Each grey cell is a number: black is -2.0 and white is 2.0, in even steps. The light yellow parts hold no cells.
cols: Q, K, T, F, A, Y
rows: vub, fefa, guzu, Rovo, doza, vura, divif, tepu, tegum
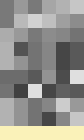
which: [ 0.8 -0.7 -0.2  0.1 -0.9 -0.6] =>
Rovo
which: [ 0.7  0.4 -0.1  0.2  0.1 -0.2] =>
guzu
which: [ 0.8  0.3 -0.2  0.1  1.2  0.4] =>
tepu
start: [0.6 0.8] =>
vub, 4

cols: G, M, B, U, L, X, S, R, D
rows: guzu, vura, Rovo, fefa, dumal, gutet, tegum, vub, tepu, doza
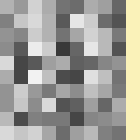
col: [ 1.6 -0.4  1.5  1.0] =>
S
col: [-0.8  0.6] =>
L
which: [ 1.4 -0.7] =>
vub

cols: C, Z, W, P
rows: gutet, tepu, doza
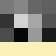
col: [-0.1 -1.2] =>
C
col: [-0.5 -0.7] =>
P

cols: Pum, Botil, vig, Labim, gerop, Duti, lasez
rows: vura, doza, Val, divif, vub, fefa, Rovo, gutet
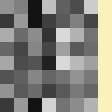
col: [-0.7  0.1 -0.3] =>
vig
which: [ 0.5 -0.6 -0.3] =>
divif
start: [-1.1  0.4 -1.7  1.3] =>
gutet, 1

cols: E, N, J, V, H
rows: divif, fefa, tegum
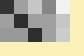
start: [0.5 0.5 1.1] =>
fefa, 3
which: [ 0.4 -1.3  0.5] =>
tegum
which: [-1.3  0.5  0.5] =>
fefa
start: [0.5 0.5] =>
fefa, 3
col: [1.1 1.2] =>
H

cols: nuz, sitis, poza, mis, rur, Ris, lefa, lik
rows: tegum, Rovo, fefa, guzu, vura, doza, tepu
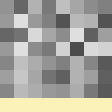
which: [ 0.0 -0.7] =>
Rovo
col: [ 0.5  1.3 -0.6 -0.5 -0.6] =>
lik
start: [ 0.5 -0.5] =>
doza, 7
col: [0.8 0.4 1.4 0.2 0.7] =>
poza
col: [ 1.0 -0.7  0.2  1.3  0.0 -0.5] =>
rur
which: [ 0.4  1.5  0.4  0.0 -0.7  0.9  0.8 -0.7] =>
Rovo
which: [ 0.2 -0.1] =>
guzu

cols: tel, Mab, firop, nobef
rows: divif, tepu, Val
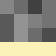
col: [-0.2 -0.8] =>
nobef
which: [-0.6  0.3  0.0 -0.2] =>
tepu
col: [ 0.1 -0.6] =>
tel
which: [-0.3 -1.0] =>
divif
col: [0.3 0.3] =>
Mab
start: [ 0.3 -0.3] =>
Val, 2

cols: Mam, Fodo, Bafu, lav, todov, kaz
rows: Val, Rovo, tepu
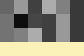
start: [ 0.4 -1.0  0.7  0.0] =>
Val, 2
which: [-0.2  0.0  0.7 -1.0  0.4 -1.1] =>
tepu
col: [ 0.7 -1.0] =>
lav
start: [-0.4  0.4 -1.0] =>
Val, 1
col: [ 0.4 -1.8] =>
Fodo
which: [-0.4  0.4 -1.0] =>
Val

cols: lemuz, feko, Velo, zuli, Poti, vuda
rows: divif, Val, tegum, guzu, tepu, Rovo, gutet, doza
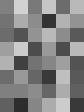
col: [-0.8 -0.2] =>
Velo
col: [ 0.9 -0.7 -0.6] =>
vuda
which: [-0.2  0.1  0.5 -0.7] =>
tepu
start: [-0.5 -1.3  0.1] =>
doza, 1

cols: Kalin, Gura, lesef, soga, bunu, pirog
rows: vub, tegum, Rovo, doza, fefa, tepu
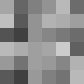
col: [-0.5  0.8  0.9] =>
pirog
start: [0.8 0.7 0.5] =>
tegum, 4

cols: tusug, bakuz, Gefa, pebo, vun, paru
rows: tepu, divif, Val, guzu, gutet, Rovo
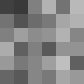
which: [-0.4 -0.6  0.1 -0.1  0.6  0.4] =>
Rovo
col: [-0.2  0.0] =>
tusug
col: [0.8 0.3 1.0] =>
vun
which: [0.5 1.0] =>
gutet
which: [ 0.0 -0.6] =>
guzu
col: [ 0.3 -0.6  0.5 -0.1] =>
pebo

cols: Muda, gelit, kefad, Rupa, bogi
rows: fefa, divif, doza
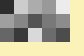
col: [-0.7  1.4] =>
kefad

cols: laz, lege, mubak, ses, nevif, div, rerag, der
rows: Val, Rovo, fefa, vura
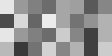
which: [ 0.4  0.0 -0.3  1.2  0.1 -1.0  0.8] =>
fefa
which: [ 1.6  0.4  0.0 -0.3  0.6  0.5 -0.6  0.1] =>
Val
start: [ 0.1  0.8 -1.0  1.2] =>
vura, 5
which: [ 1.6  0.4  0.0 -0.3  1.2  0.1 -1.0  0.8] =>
fefa
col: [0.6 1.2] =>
nevif

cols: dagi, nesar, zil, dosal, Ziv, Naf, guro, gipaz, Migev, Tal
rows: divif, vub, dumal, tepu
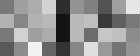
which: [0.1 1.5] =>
tepu
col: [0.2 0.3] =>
Tal
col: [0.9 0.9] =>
Naf
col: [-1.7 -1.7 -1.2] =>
Ziv
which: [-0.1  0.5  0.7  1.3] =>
divif

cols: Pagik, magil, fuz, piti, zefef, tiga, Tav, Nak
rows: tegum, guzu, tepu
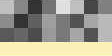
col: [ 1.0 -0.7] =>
tiga
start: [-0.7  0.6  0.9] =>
guzu, 6
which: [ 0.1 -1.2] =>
tegum

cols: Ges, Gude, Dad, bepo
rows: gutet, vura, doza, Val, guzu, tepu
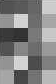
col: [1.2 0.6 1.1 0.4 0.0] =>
bepo
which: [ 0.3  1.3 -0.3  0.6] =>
vura
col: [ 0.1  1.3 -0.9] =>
Gude
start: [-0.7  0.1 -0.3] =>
Val, 1
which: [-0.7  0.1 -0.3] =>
Val

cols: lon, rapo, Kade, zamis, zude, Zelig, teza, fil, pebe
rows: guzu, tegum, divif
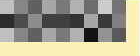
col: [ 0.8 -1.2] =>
Zelig
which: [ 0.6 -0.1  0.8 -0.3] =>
guzu
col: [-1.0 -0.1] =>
zude
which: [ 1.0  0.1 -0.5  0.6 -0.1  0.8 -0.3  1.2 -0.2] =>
guzu

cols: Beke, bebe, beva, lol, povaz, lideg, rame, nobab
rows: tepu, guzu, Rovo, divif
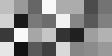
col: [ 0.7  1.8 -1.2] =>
povaz
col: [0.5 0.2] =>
rame
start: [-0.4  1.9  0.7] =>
tepu, 3

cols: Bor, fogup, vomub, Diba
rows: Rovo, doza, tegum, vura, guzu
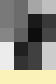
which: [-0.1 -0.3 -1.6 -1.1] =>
doza
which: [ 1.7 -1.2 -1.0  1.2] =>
guzu
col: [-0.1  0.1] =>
Bor
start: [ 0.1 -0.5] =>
tegum, 1
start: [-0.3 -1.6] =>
doza, 2

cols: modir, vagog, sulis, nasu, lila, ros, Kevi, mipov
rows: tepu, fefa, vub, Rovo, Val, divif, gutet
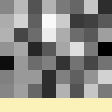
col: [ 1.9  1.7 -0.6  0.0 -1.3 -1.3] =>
nasu
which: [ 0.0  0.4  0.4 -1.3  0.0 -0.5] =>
divif
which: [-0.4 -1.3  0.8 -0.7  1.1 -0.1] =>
gutet

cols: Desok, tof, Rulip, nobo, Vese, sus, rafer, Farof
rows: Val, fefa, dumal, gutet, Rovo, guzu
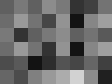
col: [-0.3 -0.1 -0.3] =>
Desok
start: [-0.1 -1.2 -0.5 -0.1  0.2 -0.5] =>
dumal, 1

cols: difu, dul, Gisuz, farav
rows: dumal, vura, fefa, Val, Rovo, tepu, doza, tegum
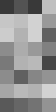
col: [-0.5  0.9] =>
dul
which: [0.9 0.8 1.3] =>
doza
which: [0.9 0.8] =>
doza
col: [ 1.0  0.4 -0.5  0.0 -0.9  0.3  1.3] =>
farav
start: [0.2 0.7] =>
Val, 1
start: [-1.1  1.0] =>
dumal, 3
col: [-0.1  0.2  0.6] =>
difu

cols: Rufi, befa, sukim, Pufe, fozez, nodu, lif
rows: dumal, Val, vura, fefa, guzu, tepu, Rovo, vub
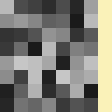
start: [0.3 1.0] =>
guzu, 6
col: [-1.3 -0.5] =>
Pufe
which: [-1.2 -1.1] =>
vura
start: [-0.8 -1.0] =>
dumal, 2
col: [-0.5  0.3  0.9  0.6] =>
Pufe

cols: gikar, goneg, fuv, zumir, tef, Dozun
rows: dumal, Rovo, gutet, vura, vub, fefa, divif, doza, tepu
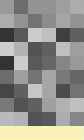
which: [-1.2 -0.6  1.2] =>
gutet
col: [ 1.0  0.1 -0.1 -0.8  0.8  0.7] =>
tef
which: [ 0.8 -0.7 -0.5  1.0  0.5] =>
vura
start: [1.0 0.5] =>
vura, 5
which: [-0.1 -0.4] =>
fefa
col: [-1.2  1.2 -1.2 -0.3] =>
gikar
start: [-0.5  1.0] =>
vura, 4

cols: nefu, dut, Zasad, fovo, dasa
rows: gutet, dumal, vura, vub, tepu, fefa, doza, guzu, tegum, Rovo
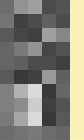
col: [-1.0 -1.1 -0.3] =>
fovo
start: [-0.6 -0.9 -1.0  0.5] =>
vura, 1
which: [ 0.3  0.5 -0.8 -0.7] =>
gutet
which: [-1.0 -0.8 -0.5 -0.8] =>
dumal

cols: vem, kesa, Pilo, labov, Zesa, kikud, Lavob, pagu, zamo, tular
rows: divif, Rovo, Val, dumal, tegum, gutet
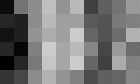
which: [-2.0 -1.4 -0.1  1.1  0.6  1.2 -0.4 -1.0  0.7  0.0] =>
tegum
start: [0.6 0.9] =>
dumal, 5

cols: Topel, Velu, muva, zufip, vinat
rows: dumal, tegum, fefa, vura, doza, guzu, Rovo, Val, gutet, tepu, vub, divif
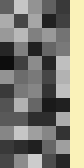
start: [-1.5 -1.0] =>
tegum, 4
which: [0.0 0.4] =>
fefa
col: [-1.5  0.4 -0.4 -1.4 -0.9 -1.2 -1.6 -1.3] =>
zufip
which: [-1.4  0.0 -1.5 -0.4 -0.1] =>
vura
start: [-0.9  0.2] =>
divif, 1

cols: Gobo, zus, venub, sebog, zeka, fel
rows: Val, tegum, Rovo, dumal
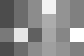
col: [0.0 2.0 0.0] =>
fel
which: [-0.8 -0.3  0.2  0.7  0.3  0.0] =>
tegum

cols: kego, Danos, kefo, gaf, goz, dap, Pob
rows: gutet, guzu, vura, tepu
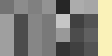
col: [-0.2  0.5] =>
kego
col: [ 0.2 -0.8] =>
Danos
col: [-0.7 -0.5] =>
Pob
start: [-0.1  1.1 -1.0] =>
guzu, 4
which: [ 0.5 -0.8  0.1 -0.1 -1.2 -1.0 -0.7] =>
tepu
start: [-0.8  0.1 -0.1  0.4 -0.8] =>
vura, 2

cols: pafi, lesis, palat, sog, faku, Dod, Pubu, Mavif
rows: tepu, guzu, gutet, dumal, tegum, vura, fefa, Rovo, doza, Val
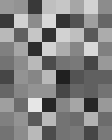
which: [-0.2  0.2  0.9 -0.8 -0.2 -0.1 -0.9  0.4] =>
tegum
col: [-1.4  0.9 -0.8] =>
sog
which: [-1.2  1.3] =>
gutet

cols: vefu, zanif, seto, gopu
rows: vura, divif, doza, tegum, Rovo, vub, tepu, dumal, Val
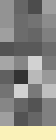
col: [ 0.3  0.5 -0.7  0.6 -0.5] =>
vefu
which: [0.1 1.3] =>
Rovo
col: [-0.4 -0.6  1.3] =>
seto
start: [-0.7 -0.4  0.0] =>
Val, 2

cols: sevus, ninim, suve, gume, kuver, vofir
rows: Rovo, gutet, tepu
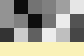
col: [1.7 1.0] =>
kuver
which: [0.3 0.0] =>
gutet
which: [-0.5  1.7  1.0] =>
tepu
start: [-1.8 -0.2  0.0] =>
Rovo, 2
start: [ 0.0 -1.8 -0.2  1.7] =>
gutet, 2
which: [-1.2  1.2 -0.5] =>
tepu
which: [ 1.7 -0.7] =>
gutet

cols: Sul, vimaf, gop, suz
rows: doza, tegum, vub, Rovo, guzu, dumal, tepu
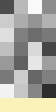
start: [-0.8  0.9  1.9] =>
doza, 1
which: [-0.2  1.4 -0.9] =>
Rovo

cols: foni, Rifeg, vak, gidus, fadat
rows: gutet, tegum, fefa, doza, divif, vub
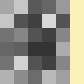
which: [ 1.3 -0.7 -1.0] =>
divif
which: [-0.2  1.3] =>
divif
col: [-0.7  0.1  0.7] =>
fadat
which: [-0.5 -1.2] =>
doza
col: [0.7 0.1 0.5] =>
fadat

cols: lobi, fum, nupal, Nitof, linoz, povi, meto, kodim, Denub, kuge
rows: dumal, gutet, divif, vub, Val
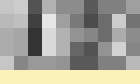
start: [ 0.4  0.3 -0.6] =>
Val, 4
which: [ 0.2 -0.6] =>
dumal
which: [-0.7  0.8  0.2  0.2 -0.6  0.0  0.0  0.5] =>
dumal
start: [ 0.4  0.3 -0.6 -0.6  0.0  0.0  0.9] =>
Val, 4
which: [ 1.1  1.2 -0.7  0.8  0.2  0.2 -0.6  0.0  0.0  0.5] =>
dumal

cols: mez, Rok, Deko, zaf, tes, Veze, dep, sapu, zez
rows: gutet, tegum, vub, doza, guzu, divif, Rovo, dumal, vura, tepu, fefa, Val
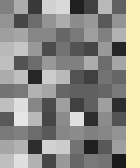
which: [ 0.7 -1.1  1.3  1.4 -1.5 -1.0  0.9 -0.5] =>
gutet
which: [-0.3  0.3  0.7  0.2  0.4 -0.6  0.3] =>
tegum
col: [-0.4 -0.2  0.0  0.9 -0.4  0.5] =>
tes
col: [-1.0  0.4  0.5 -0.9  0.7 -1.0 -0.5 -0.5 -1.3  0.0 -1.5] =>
dep
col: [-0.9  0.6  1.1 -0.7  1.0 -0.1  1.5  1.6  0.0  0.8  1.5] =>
Rok
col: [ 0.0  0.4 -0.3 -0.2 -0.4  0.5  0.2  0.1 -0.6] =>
sapu
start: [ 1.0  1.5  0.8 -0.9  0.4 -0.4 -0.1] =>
Val, 1

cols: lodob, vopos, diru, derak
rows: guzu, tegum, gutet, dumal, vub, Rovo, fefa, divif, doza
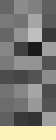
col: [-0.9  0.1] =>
vopos
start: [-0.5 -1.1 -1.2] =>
doza, 1

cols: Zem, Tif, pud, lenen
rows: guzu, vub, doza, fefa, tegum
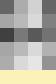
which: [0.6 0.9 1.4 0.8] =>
fefa
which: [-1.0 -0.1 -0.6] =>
doza
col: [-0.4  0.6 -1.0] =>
Zem
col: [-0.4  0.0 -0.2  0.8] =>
lenen

